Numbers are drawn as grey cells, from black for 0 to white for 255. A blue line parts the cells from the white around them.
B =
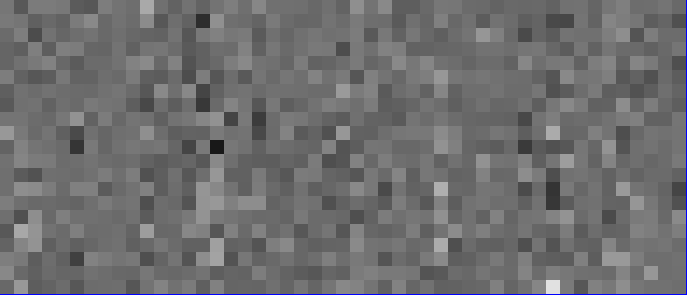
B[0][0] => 118
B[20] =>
[104, 152, 93, 99, 108, 87, 108, 109, 110, 86, 115, 131, 113, 123, 95, 129, 101, 102, 101, 112, 101, 117, 101, 117, 136, 131, 116, 97, 130, 102, 113, 97, 98, 102, 104, 128, 101, 113, 134, 225, 122, 87, 129, 120, 142, 118, 113, 113, 110]
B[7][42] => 97
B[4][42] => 125
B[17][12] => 107
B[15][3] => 105
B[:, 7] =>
[125, 105, 105, 101, 107, 110, 113, 116, 124, 102, 102, 109, 124, 91, 122, 110, 109, 110, 123, 109, 109]
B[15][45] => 122
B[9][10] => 143
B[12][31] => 113
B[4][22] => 98
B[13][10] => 129
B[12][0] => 111
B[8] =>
[116, 116, 108, 105, 119, 146, 98, 124, 104, 116, 112, 96, 114, 119, 134, 146, 68, 121, 60, 108, 122, 119, 109, 99, 91, 112, 99, 98, 90, 116, 108, 118, 108, 103, 101, 100, 98, 72, 115, 126, 106, 109, 107, 114, 123, 128, 98, 98, 117]
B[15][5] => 112
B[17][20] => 137
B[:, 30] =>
[105, 102, 104, 99, 134, 126, 98, 116, 108, 120, 109, 119, 119, 102, 88, 115, 95, 109, 122, 84, 113]
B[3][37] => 117
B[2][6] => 115
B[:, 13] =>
[114, 98, 86, 90, 83, 77, 136, 110, 119, 99, 69, 102, 87, 96, 84, 121, 135, 97, 84, 108, 123]
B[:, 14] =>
[99, 45, 120, 97, 97, 125, 69, 56, 134, 98, 121, 88, 110, 149, 148, 147, 129, 97, 141, 115, 95]
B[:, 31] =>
[119, 128, 95, 102, 113, 151, 134, 109, 118, 139, 146, 98, 113, 175, 130, 145, 115, 172, 138, 89, 97]
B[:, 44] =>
[127, 125, 142, 107, 99, 87, 97, 141, 123, 78, 84, 103, 112, 154, 99, 107, 101, 106, 153, 132, 142]
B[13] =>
[111, 142, 139, 124, 107, 128, 128, 91, 106, 114, 129, 93, 109, 96, 149, 136, 115, 96, 124, 106, 96, 113, 95, 103, 110, 137, 120, 74, 115, 98, 102, 175, 105, 103, 117, 116, 108, 75, 106, 52, 121, 103, 115, 98, 154, 115, 110, 100, 69]
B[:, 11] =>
[112, 87, 98, 118, 104, 92, 137, 110, 96, 109, 118, 91, 94, 93, 109, 108, 104, 119, 100, 106, 131]
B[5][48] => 93
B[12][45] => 99
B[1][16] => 111
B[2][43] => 126
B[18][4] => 97
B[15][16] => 116
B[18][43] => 153
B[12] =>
[111, 91, 82, 111, 110, 107, 113, 124, 111, 125, 81, 94, 112, 87, 110, 151, 97, 97, 122, 99, 87, 123, 121, 101, 97, 86, 120, 106, 133, 95, 119, 113, 99, 101, 130, 104, 105, 141, 123, 78, 113, 116, 110, 98, 112, 99, 107, 107, 98]
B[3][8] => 115
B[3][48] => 117

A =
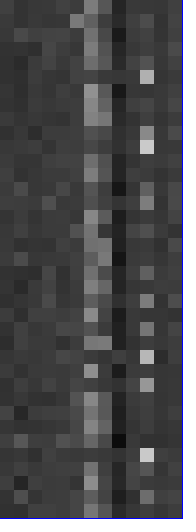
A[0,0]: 64
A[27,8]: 50
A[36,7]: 85
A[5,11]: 53
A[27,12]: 56
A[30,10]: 61
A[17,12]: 73
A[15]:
[52, 60, 52, 59, 60, 55, 135, 91, 29, 52, 59, 54, 67]
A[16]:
[56, 64, 55, 59, 59, 81, 115, 54, 35, 68, 79, 59, 51]
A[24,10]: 61
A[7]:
[51, 48, 59, 56, 59, 61, 135, 98, 38, 63, 69, 57, 70]
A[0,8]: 37
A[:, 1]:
[51, 51, 73, 51, 43, 47, 46, 48, 52, 56, 58, 53, 50, 74, 61, 60, 64, 49, 75, 48, 42, 53, 47, 64, 64, 58, 50, 62, 56, 39, 50, 87, 56, 64, 37, 78, 48]
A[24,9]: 50
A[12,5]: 64
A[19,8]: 37
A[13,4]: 71
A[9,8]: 48
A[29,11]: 54
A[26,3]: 59
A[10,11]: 56
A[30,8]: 33
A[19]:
[50, 48, 46, 70, 49, 63, 112, 75, 37, 62, 96, 59, 64]
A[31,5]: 74
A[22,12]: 51
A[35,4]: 61
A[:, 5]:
[60, 121, 60, 55, 66, 66, 57, 61, 61, 62, 61, 66, 64, 57, 59, 55, 81, 59, 64, 63, 59, 58, 66, 70, 60, 67, 63, 69, 83, 73, 70, 74, 57, 64, 52, 69, 69]
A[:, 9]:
[57, 63, 60, 56, 66, 57, 55, 63, 51, 56, 61, 52, 62, 53, 62, 52, 68, 56, 58, 62, 54, 62, 57, 57, 50, 55, 59, 68, 59, 56, 52, 57, 61, 70, 68, 48, 55]
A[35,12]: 68
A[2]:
[56, 73, 64, 67, 68, 60, 113, 72, 26, 60, 65, 52, 64]
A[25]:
[54, 58, 56, 60, 71, 67, 59, 53, 63, 55, 183, 44, 62]
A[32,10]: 201
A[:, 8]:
[37, 42, 26, 38, 42, 55, 24, 38, 42, 48, 49, 36, 36, 22, 52, 29, 35, 33, 21, 37, 36, 48, 28, 33, 33, 63, 28, 50, 35, 30, 33, 12, 51, 38, 40, 30, 42]
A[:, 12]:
[64, 67, 64, 74, 65, 58, 64, 70, 60, 74, 57, 65, 58, 72, 73, 67, 51, 73, 62, 64, 60, 77, 51, 68, 61, 62, 55, 56, 56, 62, 55, 53, 59, 65, 59, 68, 61]

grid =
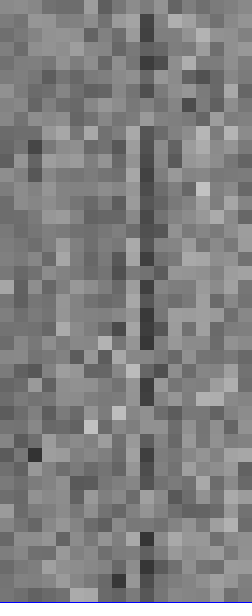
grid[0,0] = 138
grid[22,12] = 158
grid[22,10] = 57
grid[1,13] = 161
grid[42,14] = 131
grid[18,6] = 103
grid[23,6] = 126
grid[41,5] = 135
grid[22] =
[127, 111, 123, 116, 149, 131, 130, 128, 136, 150, 57, 119, 158, 156, 159, 154, 111, 136]
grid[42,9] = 123
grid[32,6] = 136
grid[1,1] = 116
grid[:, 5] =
[109, 129, 144, 158, 125, 103, 111, 105, 102, 118, 143, 155, 117, 130, 117, 132, 113, 128, 125, 121, 152, 131, 131, 139, 136, 92, 150, 145, 140, 106, 98, 139, 128, 123, 89, 98, 120, 132, 140, 129, 141, 135, 171]
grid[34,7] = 119
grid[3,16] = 144
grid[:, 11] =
[147, 131, 127, 104, 78, 151, 123, 113, 130, 107, 139, 135, 126, 109, 100, 115, 86, 131, 113, 92, 133, 121, 119, 86, 127, 122, 79, 152, 132, 109, 145, 131, 125, 129, 114, 138, 130, 113, 139, 124, 91, 116, 118]
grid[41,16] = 149
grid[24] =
[108, 135, 120, 142, 123, 136, 135, 179, 117, 149, 55, 127, 152, 139, 139, 108, 146, 138]
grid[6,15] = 105
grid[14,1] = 140
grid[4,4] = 146
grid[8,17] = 129
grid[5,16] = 135
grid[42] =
[118, 111, 98, 106, 113, 171, 168, 106, 99, 123, 87, 118, 136, 133, 131, 153, 112, 125]
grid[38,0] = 104
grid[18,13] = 169
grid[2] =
[111, 121, 132, 146, 148, 144, 99, 129, 110, 155, 65, 127, 127, 147, 179, 146, 144, 129]
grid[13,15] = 128
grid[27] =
[102, 108, 154, 97, 142, 145, 144, 127, 114, 149, 61, 152, 117, 129, 127, 157, 175, 110]
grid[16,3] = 127

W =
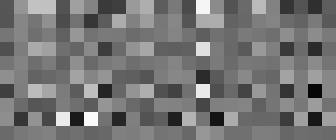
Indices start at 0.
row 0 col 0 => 86
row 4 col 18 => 118
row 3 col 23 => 108
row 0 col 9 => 154
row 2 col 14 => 94
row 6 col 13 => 113
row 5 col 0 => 143
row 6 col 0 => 63
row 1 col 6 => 55
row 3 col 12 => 95
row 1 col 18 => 126
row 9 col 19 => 125
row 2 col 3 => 123
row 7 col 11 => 131
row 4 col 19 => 114
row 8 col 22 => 23
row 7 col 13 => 125
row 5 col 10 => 85
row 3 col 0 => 80
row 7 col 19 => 117
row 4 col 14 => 102
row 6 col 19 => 116
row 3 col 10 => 167
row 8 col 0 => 142
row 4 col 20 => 138
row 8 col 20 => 60
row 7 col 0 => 138
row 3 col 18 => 153
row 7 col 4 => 125
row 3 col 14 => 224
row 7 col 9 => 105
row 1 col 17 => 104
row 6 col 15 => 79
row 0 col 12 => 121
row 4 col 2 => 110
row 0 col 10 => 174

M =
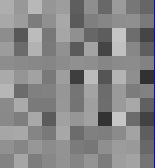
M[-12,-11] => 174
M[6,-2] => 124
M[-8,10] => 130
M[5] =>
[170, 149, 162, 121, 158, 62, 188, 85, 180, 143, 49]
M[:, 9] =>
[119, 143, 109, 135, 140, 143, 124, 168, 108, 163, 153, 163]
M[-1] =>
[131, 166, 125, 136, 146, 133, 148, 124, 158, 163, 116]
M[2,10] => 69
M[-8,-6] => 144
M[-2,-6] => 123
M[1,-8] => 144
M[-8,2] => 136
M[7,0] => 138
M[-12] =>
[174, 152, 184, 150, 157, 94, 142, 104, 155, 119, 102]
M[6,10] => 130
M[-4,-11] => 137
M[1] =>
[168, 156, 124, 144, 168, 90, 127, 134, 142, 143, 122]
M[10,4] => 147
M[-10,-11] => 141
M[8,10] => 66
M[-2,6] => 119
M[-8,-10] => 138
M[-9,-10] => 107
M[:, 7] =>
[104, 134, 93, 69, 134, 85, 108, 109, 51, 126, 143, 124]
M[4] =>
[141, 138, 136, 134, 140, 144, 142, 134, 139, 140, 130]
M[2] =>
[141, 88, 188, 120, 166, 144, 103, 93, 197, 109, 69]
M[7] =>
[138, 170, 122, 122, 151, 116, 159, 109, 154, 168, 96]
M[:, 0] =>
[174, 168, 141, 156, 141, 170, 182, 138, 137, 166, 145, 131]
